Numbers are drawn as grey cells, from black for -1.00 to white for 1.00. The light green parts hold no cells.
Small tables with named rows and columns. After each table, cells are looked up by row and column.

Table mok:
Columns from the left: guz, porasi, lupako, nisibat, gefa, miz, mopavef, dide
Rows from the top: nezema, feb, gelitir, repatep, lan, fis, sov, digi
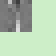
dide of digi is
-0.04
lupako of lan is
-0.08
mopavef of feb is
-0.04
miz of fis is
-0.04
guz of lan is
-0.03
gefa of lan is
0.09
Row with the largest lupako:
nezema

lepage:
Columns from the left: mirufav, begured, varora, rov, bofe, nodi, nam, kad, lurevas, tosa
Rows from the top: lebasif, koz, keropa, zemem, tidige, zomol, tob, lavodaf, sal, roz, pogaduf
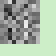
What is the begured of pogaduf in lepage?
0.05
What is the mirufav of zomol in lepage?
0.11
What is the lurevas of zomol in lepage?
-0.31
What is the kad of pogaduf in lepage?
0.03
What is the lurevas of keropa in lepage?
0.38
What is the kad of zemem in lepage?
-0.05
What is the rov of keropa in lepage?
0.24
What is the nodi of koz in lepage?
0.10
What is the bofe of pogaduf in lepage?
0.40
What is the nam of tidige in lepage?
-0.40
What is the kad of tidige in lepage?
0.23
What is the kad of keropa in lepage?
0.13
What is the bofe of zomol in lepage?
-0.33
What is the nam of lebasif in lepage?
0.25
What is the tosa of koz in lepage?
0.23
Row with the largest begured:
zomol

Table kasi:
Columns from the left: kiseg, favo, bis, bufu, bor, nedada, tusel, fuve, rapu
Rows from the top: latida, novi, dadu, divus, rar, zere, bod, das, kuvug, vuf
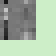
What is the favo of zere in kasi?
-0.53
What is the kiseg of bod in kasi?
-0.14
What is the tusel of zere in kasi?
-0.01
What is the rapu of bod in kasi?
-0.05
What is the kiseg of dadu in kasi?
0.03
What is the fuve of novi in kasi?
-0.09
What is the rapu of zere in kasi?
-0.10
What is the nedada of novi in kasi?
-0.08
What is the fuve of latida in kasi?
0.02
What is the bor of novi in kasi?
-0.07
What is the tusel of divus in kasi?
-0.23
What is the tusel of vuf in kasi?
0.37
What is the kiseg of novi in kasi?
-0.01
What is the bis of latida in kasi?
-0.06
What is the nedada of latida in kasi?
-0.01

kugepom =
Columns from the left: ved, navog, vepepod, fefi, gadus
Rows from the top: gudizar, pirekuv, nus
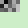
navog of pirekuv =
0.40
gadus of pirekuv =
0.50
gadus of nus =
0.52
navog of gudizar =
-0.96
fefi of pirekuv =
0.21
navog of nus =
-0.30
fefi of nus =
-0.28
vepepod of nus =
0.29
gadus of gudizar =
-0.17
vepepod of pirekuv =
-0.20

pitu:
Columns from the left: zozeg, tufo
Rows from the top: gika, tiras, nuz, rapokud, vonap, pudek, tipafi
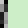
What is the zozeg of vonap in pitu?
-0.76
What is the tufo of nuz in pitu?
-0.64
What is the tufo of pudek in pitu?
0.16
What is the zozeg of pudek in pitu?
-0.65
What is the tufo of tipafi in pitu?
0.44
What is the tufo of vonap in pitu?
0.26
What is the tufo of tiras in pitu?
-0.61
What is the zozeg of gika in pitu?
0.54
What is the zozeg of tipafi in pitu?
-0.95
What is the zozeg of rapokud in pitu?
-0.77
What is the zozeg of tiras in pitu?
0.14
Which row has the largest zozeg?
gika

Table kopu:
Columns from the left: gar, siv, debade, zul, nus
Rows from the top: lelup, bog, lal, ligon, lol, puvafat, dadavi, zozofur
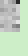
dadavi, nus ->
-0.02
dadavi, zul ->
0.11
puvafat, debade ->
0.50
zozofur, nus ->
0.40
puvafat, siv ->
0.45
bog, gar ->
0.42
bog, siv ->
0.49
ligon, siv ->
0.50
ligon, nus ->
0.61
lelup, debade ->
0.38

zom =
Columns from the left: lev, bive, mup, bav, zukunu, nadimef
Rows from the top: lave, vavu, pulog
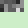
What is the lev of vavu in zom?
-0.51
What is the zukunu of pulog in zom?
0.70
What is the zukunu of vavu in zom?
0.12
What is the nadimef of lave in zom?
0.13
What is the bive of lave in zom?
-0.31
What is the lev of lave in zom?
-0.16
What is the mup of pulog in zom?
-0.25
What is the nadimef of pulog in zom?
-0.30
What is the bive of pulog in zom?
0.16
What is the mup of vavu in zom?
-0.25
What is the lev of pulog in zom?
-0.69
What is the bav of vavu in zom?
-0.03

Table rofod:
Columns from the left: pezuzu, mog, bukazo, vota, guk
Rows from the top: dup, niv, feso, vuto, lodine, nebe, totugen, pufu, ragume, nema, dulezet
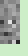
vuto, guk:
0.23
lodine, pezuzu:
0.00
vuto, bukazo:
0.16
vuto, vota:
0.34
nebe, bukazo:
0.77
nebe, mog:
0.01
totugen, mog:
0.01
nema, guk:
0.10
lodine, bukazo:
0.14
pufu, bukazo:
0.28
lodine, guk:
0.13
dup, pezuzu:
-0.12
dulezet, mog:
0.06
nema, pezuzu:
0.14
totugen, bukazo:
0.05
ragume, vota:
0.02
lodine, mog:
0.04
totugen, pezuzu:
-0.13
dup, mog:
0.20
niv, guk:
-0.13

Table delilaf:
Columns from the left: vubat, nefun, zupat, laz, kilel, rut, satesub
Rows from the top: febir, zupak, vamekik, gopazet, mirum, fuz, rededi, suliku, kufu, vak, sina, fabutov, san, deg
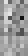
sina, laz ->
0.34
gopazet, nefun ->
0.67
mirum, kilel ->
0.21
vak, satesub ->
0.33
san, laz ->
0.20
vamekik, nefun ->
0.49
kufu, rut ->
-0.37
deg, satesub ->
0.12
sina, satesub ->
0.28
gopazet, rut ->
0.15
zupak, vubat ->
0.16
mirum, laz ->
0.10
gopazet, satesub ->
0.32
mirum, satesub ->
0.36
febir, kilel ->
0.41
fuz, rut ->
0.37

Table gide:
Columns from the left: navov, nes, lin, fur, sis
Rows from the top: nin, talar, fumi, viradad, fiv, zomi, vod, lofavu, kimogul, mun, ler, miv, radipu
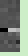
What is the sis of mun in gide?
-0.30
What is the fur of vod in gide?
-0.33
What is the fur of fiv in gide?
-0.34
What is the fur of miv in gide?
-0.33
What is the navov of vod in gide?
-0.36
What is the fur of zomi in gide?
-0.37
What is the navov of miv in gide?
-0.33
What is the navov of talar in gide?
-0.37
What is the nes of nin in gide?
-0.36
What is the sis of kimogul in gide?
-0.15
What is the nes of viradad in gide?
-0.34
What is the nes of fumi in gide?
-0.25
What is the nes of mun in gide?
-0.36
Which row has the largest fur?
lofavu

